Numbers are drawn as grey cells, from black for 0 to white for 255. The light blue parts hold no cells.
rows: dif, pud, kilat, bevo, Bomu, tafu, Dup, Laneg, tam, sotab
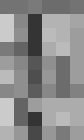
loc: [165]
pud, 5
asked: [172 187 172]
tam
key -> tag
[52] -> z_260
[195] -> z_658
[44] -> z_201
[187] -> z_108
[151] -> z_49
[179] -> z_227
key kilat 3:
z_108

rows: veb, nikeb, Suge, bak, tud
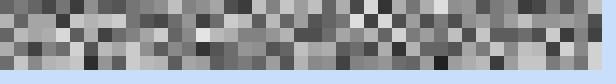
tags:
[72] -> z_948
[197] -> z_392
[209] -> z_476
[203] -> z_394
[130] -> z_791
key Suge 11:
z_394
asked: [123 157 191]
nikeb
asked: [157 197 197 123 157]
tud
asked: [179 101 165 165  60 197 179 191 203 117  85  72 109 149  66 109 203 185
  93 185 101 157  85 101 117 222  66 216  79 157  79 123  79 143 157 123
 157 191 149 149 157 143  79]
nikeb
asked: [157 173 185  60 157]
tud
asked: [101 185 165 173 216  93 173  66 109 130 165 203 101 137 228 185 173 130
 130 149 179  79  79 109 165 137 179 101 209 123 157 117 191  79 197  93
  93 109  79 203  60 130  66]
Suge

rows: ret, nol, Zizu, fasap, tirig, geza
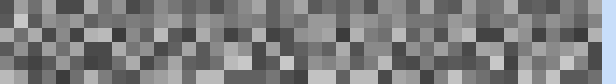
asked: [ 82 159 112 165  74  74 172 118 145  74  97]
fasap
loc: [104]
nol, 24
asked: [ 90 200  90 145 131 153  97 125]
tirig
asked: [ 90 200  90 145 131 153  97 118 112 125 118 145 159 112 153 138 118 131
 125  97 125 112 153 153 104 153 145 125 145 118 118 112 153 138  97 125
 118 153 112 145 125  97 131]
nol
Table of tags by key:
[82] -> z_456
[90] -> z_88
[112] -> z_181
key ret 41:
z_181
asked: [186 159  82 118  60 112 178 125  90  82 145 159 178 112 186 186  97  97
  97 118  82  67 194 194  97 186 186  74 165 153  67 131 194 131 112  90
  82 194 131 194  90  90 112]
geza

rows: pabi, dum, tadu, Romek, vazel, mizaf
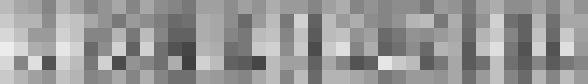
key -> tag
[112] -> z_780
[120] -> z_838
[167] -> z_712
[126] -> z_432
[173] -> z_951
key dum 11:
z_432
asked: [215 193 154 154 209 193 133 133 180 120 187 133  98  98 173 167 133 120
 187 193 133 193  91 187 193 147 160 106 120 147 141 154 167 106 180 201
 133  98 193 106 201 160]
tadu
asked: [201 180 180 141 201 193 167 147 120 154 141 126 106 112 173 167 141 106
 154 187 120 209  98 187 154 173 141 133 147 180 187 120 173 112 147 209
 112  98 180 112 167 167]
dum
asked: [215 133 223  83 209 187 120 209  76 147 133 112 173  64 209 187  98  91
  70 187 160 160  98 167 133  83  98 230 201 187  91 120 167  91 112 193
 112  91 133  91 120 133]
vazel
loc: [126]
dum, 11

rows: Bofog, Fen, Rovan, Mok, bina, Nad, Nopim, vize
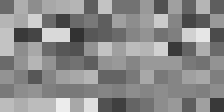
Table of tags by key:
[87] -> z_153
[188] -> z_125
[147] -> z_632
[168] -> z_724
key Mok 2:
z_724
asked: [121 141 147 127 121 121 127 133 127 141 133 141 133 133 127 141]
Nopim
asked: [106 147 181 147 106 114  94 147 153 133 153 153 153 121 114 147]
bina
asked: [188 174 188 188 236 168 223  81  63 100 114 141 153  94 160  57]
vize
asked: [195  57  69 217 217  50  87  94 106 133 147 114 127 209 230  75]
Rovan
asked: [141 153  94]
vize
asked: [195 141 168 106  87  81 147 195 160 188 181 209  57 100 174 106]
Mok

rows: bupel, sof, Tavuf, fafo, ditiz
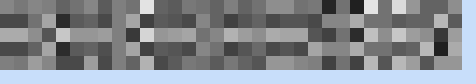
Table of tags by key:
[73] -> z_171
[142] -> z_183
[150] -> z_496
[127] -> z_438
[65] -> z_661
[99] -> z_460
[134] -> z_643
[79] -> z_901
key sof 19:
z_171
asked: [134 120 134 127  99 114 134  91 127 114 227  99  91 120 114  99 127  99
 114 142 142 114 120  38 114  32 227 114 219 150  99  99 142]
bupel
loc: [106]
fafo, 18
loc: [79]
fafo, 7
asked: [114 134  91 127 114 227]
bupel

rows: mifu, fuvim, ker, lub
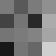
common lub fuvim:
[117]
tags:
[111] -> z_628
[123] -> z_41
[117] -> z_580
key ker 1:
z_41
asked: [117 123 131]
ker
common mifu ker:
[123]
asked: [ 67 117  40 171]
fuvim
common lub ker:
[117]
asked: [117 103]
lub

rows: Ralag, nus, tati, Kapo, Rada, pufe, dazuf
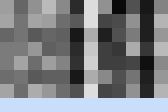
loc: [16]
Rada, 10
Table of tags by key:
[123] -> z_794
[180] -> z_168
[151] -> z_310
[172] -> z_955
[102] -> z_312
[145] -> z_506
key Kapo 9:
z_955
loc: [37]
dazuf, 10
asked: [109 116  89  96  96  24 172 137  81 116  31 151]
pufe
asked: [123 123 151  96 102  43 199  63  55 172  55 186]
Kapo

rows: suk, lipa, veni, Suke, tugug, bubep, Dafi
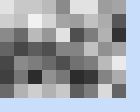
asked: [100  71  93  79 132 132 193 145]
Suke
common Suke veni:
[79]

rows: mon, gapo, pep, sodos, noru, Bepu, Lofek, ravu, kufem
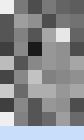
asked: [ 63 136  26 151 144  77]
sodos
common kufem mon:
[239]
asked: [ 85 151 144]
ravu
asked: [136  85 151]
ravu

